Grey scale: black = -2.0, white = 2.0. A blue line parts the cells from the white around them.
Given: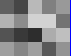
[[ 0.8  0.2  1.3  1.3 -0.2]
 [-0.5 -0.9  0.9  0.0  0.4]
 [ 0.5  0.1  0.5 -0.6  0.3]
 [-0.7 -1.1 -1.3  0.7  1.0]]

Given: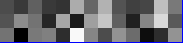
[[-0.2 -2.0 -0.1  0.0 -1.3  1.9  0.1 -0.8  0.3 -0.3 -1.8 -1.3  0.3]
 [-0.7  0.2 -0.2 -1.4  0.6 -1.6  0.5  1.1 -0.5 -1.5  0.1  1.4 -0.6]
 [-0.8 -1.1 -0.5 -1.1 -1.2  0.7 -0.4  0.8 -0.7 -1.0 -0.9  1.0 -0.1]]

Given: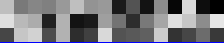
[[-0.9  1.1  1.3 -0.8  0.8 -1.3 -1.0  1.4 -0.7 -0.6 -0.5  1.2 -1.2 -0.9
  -0.3 -1.1]
 [ 1.5  0.9  0.7 -1.5  0.8 -1.7 -1.6  0.5 -0.2 -1.3 -0.1  0.6  1.5  1.1
   0.2  1.6]
 [ 1.0 -0.1  0.1  0.0  0.4  1.0  0.3  0.4 -1.6 -0.7 -1.7  0.2 -1.9  1.4
  -1.8 -2.0]]

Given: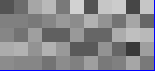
[[-0.7 -0.3  0.6  0.9 -0.1  1.3 -0.7  1.1  1.2 -0.9  1.1]
 [ 0.1 -0.2  0.5 -0.5 -0.5  0.4 -0.4 -0.4  0.7  1.0  0.9]
 [ 0.7  0.8  0.3  0.8  0.4 -0.6 -0.6  0.3 -0.4 -1.1  0.5]
 [ 0.2  0.1  0.1 -0.2  0.2  0.0  0.5 -0.1  0.0  0.6 -0.1]
 [ 0.0  0.0 -0.1  0.1  0.4  0.2  0.8  0.3 -0.2  0.6 -0.4]]

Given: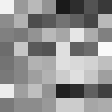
[[ 1.7  0.5  1.0  0.3 -1.5 -1.3 -0.5 -1.0]
 [ 1.8  0.4  0.9  0.3 -1.6 -1.3 -0.7 -1.1]
 [-0.2  0.1  0.8  0.7  1.5  1.4  1.3  1.0]
 [-0.1  0.1  0.5  0.8  1.2  1.5  1.1  0.5]
 [ 0.0 -0.1  0.3  0.9  0.6  1.6  0.7  0.0]
 [-0.1  0.2  0.2  0.4  1.2  1.2  0.6  0.7]
 [-0.3  1.1 -0.6 -0.7  1.5 -0.5 -0.3  1.9]
 [ 0.2  0.8 -0.8 -0.6 -0.2 -0.5 -0.9  0.9]]

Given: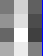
[[ 0.7  1.7  0.0]
 [-0.1  1.3 -0.5]
 [ 0.3  1.5 -0.8]
 [-0.4  2.0 -1.0]]

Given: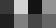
[[-1.5  0.0 -0.9 -0.4]
 [-1.1  1.3 -1.7  0.3]]
